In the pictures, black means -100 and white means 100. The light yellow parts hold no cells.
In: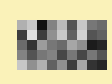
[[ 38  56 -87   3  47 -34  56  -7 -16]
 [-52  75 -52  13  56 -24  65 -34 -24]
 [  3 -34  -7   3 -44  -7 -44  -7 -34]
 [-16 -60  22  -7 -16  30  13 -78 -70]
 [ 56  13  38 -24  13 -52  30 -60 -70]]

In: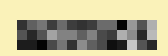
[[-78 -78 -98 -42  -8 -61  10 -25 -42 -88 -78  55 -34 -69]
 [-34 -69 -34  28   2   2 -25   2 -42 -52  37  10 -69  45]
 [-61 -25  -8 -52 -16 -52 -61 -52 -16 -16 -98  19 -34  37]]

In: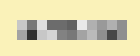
[[ 28 -62  56  66   2  -6  28  46  12 -44  12]
 [ 56  -6  75 -15 -15 -24  83  38  20  38  12]]

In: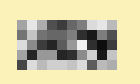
[[ 72   9 -53 -71 -28  19  88 -63 -89 -53]
 [-10  54 -10 -19 -19  -1 -63 -81  -1 -37]
 [ 28 -71  19  19 -71 -63   9  62 -81  54]
 [ 28  80  36 -37 -53 -19  -1  72  80  46]
 [-45  72  46  62  62  54  72 -28  46  36]]

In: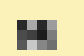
[[-41 -50 -77  -3]
 [-68  32 -68  22]
 [-31  57   5 -13]]

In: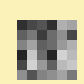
[[-25  -5 -53 -15  12 -44]
 [-62 -44 -34 -62  38  28]
 [  3  28 -25 -15  20  38]
 [-72  56 -15 -72  65  46]
 [ 12 -34   3  12  28  -5]
 [-44  65  20 -25  46  56]]
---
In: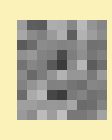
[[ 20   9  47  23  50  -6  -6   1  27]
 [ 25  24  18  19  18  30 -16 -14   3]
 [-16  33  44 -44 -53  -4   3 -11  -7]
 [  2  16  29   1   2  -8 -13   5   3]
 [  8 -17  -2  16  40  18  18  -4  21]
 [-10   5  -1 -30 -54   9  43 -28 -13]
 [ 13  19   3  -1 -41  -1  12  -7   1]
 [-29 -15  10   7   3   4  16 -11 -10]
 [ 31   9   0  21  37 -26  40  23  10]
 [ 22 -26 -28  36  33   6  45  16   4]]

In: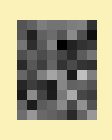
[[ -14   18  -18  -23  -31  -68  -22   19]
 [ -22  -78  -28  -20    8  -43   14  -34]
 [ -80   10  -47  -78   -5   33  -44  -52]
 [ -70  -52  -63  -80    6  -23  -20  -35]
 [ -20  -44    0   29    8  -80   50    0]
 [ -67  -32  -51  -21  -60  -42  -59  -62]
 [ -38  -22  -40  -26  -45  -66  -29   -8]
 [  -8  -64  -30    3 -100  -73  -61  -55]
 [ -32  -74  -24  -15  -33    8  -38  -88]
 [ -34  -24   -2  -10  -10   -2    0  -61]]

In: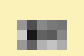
[[ 19 -24  40  53  35]
 [ 60 -81 -23 -29   6]
 [ 18 -38   7  -5  -9]]

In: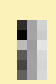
[[-24  26  69]
 [-47  27  66]
 [-29  26  69]
 [ 47  22  79]
 [-96  29  59]
 [-65  28  64]]

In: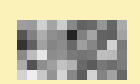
[[ 65  87  57  15  66   6 -26  65   3  27 -19]
 [ 35 -35  11  25  51  40 -18 -29  -6 -14  -3]
 [  8  47  80  10  14  -4  -9  -5  48  46  -1]
 [-59 -24  26   4  10 -18  24   5 -19  63  -5]
 [-33   2  36  12   6 -72   1  29 -22 -25  28]
 [ 24  21  62  29  60   7 -22 -18  17 -21  33]]

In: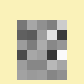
[[ 27  21  23   5  13]
 [ 23   6   6  44  30]
 [-41  31  25 -56  96]
 [ 22  -2  35   7  18]
 [-25 -29  24  77 -54]
 [ -7  30  13   0  60]]
